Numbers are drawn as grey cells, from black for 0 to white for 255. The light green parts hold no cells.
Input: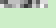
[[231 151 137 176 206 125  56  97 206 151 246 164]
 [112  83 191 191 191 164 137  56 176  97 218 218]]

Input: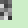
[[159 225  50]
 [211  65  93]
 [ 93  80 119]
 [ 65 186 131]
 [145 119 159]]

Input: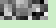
[[176  66  81 188  66  38  26 226  66  38 162 148]
 [134 134  94 121 200 188 162 108  53  66   2 188]
 [ 94 176 148  94 176 148 162  94 176 162  94  81]
 [ 81 200 162  81 121 121 121 148 162 226  94  66]
 [ 26 200 212  53 134 108 108 148   2  38  14 240]]

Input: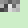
[[146 133  92 133 120]
 [ 65  92 218 192 178]
 [178  65 232 106 192]]

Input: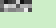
[[104  30  61  75 205  18  61  61]
 [ 90 162 132 132 147 147 236  75]
 [116 221 193 205  90 178 178 162]]

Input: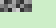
[[ 66 117  37 178 206  50 104  92]
 [178  50  79 162  92  50 162 146]
 [130 104 162 146  50 146  79  66]]
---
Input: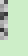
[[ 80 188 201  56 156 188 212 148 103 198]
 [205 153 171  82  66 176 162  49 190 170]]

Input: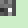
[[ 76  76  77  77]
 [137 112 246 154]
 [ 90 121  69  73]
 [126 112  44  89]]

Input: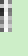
[[139 214 119 129 189 169 203 158]
 [236 240 236 254 244 240 240 251]
 [ 80 197  42  51 155 126 180 101]]

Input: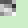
[[186  50 139 247]
 [ 90 143 213 195]
 [ 83 157 229 186]
 [ 91 202 201 142]]

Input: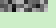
[[ 88 160 191]
 [179 106 107]
 [ 95  25 139]
 [101  71 163]
 [111 116  58]
 [ 43 163  83]
 [179  96 202]
 [184 112 167]
 [142  29  12]
 [ 40 140 141]
 [133  87  93]
 [105  78 141]]

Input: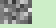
[[102  97 231 114  81  72]
 [179 116  98 201 136 103]
 [198  69 116 170 171 110]
 [135 162  75 120 128 127]
 [ 53 110 112 154  70 192]
 [164 112 135  99 110 111]
 [ 83 106 199 104 142 201]
 [108 138 127 123 123 134]]

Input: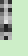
[[ 46 171  39 134 189 176  95  54 174 185]
 [164 201 175 192 207 226  28  36 182  38]
 [ 66 146  60 122 157 147 105  78 148 164]]

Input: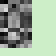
[[ 74 166 129  76  47  54  65 159  22  31 132 187]
 [104 146 120  89  60  73  79 112  92  77 136 129]
 [ 60 159 146  59  63  62  56 179  40  67  79 169]
 [124  98  92 116 140 164 172  54 112 167  41 113]
 [120  17  80 149 146 134 141  62 206 187  84  25]
 [124 103  75 117 164 163 167  67 182 170  86  49]
 [  3 193 215  16  62  39  31 209  25  96  36 174]
 [ 16 185 173  50 120  75  69 176  10  58  23 192]]

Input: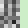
[[148 179 119 218 115 180  86]
 [ 69 107  82  96 115  35 219]
 [140 191 167 173 116 155 156]
 [ 96  82 100  82 147  90 211]
 [195 229 203 163  76 143 105]]
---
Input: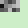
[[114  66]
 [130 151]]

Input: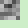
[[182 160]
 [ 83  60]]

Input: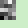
[[136 240]
 [ 62  84]]

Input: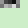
[[ 69  50]
 [182 160]]

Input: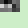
[[  9  41]
 [139 189]]

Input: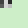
[[216  41]
 [212 188]]

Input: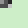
[[ 83  37]
 [ 76 195]]

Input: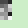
[[ 73  39]
 [123 213]]

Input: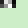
[[227 170]
 [149 253]]
